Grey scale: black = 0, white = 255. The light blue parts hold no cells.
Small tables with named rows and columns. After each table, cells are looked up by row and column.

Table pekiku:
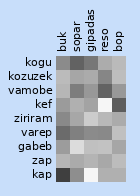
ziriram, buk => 137
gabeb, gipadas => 192
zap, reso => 168
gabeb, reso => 194
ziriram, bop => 171
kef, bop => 93
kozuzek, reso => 134
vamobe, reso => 99
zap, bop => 188
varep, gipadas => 139
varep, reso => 137
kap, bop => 176
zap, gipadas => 180
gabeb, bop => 166
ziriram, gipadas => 204
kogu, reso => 172
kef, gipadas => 163
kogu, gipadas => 119
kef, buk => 155
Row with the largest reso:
kef

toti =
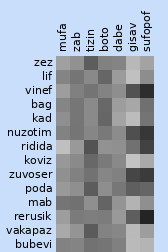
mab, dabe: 148
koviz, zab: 138
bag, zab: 118
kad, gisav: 188
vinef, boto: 131
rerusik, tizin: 126
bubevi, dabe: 128
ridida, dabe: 144
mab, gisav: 179
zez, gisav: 184
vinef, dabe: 142
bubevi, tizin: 114
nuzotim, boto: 121
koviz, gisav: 195
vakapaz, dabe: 135
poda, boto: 142
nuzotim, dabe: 140
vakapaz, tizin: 91
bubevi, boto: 117
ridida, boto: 146
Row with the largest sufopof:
bubevi

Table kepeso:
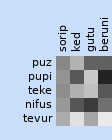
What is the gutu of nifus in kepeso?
60
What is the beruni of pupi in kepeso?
35
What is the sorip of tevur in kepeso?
172
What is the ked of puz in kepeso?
178
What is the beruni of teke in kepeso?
88
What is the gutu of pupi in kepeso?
200
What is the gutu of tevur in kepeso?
166
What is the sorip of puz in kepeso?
135
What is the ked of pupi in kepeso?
88
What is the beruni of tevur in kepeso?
234
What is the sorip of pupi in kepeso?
147
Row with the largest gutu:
pupi

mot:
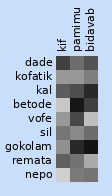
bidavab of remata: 170
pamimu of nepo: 123
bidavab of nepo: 116
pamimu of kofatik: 151
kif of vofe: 151
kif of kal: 93
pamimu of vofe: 72
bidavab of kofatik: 126
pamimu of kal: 78
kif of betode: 199
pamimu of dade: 109
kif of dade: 64
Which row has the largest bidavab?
vofe

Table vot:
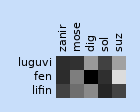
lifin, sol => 37
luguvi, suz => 161
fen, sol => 47
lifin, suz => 67
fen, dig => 0
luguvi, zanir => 45
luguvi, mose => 49
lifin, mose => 110
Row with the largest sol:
luguvi

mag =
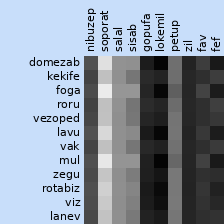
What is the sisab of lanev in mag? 121
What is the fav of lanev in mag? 47
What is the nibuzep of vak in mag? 68
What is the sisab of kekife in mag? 118
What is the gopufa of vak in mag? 40
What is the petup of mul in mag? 103
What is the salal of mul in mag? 148
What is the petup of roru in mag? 108
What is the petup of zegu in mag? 120
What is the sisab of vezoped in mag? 119
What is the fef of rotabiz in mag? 33
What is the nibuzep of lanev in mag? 72
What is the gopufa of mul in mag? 32
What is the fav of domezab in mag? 61
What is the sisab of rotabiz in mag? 133

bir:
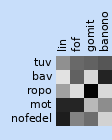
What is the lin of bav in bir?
226
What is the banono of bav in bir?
35
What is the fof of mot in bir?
37
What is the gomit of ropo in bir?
4
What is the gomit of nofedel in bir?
109
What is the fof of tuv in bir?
105
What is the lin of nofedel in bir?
29

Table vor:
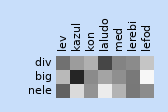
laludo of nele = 236
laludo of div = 70
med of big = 143
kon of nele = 147
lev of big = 185
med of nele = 179
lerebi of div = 139
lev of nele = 97
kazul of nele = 218
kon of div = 176

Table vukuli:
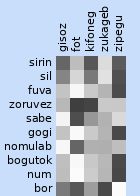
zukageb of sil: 225
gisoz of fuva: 195
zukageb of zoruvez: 201
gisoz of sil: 133
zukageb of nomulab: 175
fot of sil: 214
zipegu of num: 71
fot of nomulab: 101
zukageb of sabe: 178
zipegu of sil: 80
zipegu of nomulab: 190
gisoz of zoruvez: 184
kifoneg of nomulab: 176
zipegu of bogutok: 74
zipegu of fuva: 76
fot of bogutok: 248
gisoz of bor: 122
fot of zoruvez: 63
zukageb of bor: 73
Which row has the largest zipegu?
bor

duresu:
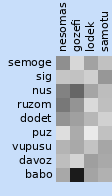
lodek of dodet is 183
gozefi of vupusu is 169
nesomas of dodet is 147
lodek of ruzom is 218
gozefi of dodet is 160
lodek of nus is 165
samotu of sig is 151
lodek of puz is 234
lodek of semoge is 162
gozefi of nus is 102
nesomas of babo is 168
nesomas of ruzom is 120

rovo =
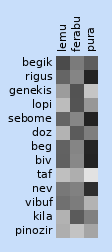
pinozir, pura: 165
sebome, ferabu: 134
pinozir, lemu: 174
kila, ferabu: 91
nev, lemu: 120
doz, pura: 126
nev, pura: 46
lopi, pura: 151
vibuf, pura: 179
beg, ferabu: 133
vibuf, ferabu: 124
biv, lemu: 97
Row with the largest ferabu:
pinozir

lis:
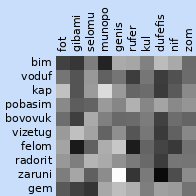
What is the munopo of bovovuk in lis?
128
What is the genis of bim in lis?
170
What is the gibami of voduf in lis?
84
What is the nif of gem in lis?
155
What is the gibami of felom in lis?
26
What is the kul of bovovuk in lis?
124
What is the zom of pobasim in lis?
149
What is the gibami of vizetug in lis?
192
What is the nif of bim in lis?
169
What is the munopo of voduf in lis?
97
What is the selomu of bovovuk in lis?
170
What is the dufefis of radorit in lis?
60
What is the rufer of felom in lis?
28
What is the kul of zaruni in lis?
122
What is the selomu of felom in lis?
97
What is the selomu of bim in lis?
126
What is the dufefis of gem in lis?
160
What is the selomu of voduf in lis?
152
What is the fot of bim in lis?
65
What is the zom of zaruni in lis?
140

